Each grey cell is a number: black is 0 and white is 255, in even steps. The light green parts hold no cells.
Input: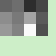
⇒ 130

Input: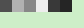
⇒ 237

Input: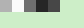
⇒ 111

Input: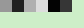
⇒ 221

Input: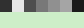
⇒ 144

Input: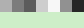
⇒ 247
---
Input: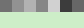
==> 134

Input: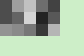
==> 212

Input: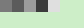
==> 156

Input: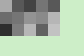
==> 147

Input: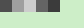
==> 205

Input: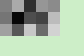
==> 78

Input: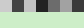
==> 34

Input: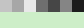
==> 111

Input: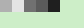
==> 113
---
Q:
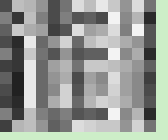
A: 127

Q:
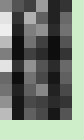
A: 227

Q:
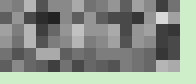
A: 94

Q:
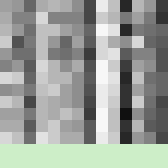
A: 171

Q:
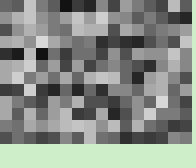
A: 145
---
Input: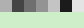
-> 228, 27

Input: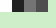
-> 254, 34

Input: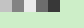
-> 234, 56

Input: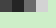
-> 211, 36

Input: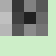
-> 192, 32

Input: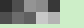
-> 200, 45
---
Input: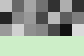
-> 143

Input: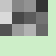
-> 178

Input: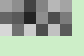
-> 203

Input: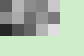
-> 102

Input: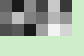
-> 25

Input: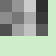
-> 193

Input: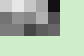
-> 70
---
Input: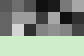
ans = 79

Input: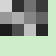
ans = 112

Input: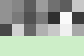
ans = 93

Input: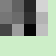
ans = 39

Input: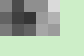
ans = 143

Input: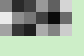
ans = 65

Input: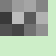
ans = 165

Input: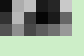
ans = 192

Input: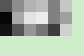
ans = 178
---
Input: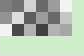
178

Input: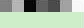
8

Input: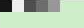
79

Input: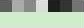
136

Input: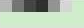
69

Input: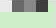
136

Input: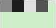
223

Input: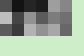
178

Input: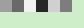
241
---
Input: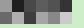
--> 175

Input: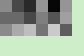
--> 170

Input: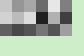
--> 72

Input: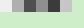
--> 175

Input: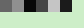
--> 144

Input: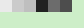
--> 203
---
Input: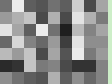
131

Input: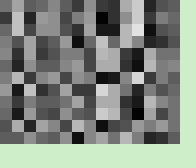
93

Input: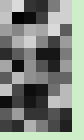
32

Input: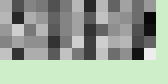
237

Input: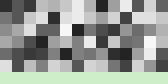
66
